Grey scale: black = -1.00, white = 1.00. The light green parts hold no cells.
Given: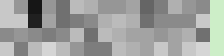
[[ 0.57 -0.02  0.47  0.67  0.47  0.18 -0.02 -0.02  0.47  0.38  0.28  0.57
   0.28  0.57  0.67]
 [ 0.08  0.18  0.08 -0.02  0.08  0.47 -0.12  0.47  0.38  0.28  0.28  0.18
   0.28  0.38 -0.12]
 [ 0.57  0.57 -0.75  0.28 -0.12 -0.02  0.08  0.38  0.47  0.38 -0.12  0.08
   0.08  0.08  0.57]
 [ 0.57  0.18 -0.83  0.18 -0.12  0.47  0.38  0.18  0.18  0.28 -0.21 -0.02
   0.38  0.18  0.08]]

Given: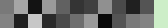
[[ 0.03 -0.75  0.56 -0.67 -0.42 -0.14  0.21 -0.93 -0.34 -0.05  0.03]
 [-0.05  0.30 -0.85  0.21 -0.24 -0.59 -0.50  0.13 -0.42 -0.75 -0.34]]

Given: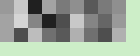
[[ 0.28 -0.39  0.48 -0.12 -0.30  0.38 -0.12 -0.39  0.38]
 [ 0.28  0.67  0.04 -0.75 -0.39  0.57  0.04 -0.20  0.20]
 [ 0.20  0.57 -0.75  0.28 -0.04  0.12 -0.30 -0.04  0.12]]

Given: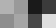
[[ 0.11  0.30 -0.44  0.74]
 [ 0.40  0.21 -0.80 -0.54]]

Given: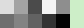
[[-0.14  0.03 -0.23 -0.60 -0.97]
 [ 0.73  0.28 -0.41  0.91  0.11]]

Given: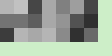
[[-0.53  0.42  0.32  0.42  0.08 -0.62 -0.18]
 [-0.10 -0.10 -0.26  0.32  0.16 -0.36 -0.62]
 [ 0.42  0.51 -0.45  0.32  0.00  0.24 -0.45]]

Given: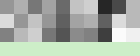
[[ 0.01  0.45  0.62 -0.07 -0.34  0.09  0.01 -0.51  0.97  0.88]
 [ 0.72  0.18  0.53  0.18 -0.25  0.28  0.37 -0.25  0.72  0.45]
 [ 0.18  0.37 -0.07  0.28 -0.17  0.53  0.62 -0.70 -0.43  0.45]]

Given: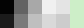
[[-0.79 -0.04  0.50  0.70  0.60]
 [-0.98 -0.22  0.32  0.88  0.79]]
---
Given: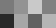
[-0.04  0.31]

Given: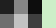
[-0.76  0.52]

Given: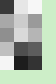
[-0.55  0.60  0.42]

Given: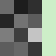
[-0.15 -0.10  0.54]

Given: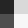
[-0.71  0.94]

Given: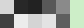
[0.69 0.85]

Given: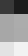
[-0.55  0.35]

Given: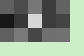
[-0.25 -0.58 -0.45]

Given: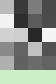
[ 0.47 -0.65 -0.69 -0.35]
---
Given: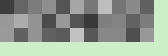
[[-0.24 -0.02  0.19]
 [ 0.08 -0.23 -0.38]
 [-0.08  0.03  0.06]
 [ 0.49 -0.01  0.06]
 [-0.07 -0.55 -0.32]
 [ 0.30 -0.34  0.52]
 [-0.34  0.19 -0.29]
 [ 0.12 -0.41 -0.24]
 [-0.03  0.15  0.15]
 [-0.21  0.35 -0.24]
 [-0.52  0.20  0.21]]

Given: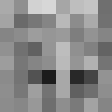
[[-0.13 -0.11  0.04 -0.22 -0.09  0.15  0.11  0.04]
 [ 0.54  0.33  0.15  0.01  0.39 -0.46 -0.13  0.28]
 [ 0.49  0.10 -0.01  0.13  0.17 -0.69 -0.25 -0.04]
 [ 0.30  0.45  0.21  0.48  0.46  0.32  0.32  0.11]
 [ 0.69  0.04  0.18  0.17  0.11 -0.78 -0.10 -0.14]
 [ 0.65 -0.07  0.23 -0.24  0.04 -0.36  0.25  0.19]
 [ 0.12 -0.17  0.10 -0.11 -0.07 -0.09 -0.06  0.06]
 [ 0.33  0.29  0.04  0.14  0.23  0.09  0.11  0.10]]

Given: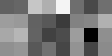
[[-0.13  0.39  0.12  0.09]
 [-0.43  0.05 -1.00 -0.46]
 [-0.14  0.02  0.23  0.15]
 [ 0.91 -0.54 -0.40 -0.45]
 [ 0.37 -0.31 -0.49 -0.11]
 [ 0.55 -0.23 -0.22 -0.31]
 [-0.20  0.20  0.43  0.18]
 [-0.24  0.23  0.32  0.13]]

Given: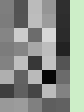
[[-0.63 -0.65 -0.66 -0.73 -0.34 -0.16  0.02 -0.24]
 [ 0.17  0.22  0.69  0.48  0.52 -0.95  0.47 -0.26]
 [ 0.47  0.48 -0.15  0.32 -0.57  0.46 -0.46  0.00]
 [-0.35 -0.34  0.60  0.04  0.50 -0.23 -0.25  0.22]
 [-0.01 -0.03  0.04 -0.03  0.02  0.37 -0.51  0.20]]

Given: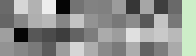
[[-0.18 -0.06  0.45  0.33]
 [-0.51  0.54  0.58 -0.02]
 [ 0.30 -0.31  0.49 -0.23]
 [-0.58  0.10  0.76  0.36]
 [ 0.22 -0.06  0.23 -0.04]
 [ 0.00  0.05  0.34  0.08]
 [ 0.02  0.15 -0.02  0.36]
 [-0.10  0.54 -0.22  0.68]
 [-0.96  0.05 -0.52  0.23]
 [ 0.86  0.44 -0.41 -0.28]
 [ 0.40  0.37 -0.32 -0.04]
 [ 0.68  0.05 -0.96  0.06]
 [-0.17 -0.21  0.25  0.15]]

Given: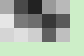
[[ 0.45 -0.30  0.50]
 [ 0.21 -0.57 -0.24]
 [-0.73 -0.14  0.62]
 [-0.43 -0.04  0.75]
 [ 0.33  0.80  0.67]]
